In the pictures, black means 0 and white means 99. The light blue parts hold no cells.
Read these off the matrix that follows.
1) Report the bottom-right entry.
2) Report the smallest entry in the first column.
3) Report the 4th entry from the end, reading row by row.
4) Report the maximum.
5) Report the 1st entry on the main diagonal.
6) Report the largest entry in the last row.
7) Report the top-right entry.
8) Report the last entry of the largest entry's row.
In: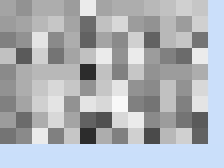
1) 38
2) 46
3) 29
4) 96
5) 64
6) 92
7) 77
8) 88

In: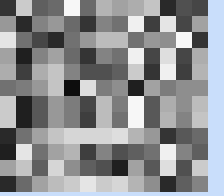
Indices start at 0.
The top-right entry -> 27
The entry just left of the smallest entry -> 76
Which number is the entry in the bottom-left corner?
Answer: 16
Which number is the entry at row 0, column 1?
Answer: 79
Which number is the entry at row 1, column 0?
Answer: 59
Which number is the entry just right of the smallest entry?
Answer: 86
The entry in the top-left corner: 20
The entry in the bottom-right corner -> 51
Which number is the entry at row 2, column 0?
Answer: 89
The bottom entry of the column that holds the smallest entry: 79
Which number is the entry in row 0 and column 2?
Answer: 37
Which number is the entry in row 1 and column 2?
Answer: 51

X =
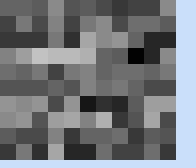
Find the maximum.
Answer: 75
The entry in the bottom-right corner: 22
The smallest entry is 1
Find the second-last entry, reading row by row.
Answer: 43
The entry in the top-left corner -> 39
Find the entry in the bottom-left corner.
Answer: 22
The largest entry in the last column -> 61
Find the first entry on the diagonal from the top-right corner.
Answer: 53
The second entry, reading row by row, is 39
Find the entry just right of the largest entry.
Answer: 72
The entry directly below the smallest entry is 43
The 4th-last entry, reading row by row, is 26
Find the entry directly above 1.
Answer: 39
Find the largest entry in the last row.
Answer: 64
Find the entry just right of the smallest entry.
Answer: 15
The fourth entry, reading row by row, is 53
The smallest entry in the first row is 22
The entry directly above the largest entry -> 22
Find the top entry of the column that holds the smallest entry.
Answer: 26
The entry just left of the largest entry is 61
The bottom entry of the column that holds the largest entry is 19
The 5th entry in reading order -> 33
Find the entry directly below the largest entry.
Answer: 47
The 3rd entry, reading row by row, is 36
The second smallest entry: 9
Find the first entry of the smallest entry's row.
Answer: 50
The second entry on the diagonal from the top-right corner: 43
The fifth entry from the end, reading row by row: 43
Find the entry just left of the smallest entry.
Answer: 36

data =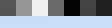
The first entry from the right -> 13
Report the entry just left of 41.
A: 93
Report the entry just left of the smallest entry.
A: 41

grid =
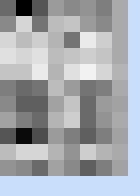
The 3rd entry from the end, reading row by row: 37
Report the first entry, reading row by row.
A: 41
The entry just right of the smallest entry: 33
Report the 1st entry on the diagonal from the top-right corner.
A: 66
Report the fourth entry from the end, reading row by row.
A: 53
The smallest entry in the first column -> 33
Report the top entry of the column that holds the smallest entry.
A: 0
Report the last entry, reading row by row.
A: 63
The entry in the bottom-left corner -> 57
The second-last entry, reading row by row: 49
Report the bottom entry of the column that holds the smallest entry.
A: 53
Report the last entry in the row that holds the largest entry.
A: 70
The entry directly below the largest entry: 45
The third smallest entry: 30
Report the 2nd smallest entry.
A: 4
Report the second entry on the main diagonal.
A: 83
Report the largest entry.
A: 94
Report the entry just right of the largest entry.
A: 83
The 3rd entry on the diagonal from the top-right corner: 91

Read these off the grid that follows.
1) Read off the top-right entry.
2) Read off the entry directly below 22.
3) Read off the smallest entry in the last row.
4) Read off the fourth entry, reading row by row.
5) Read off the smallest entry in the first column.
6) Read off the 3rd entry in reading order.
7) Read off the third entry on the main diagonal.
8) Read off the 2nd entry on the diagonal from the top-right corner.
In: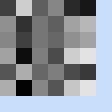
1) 9
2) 88
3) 1
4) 52
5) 25
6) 37
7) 46
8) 63

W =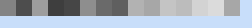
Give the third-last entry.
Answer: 82
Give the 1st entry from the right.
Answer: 65
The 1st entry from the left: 51
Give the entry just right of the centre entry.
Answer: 69

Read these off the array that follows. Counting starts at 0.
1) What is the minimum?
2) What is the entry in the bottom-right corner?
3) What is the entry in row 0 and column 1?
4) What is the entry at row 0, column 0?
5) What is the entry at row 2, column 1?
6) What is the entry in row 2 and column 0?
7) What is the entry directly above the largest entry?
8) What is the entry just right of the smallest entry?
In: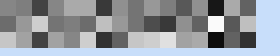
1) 5
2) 19
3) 49
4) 52
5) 63
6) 77
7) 9
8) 38

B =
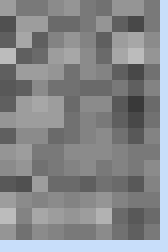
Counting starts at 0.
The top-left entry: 61
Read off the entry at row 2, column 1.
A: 65
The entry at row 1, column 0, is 31
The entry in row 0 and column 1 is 47
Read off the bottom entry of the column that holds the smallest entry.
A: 37
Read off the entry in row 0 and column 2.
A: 47
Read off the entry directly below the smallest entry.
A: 28
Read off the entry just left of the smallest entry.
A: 34
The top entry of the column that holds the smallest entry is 58
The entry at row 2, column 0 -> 37
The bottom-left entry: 58
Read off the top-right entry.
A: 47
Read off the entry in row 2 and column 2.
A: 37
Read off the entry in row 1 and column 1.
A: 61
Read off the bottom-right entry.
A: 47
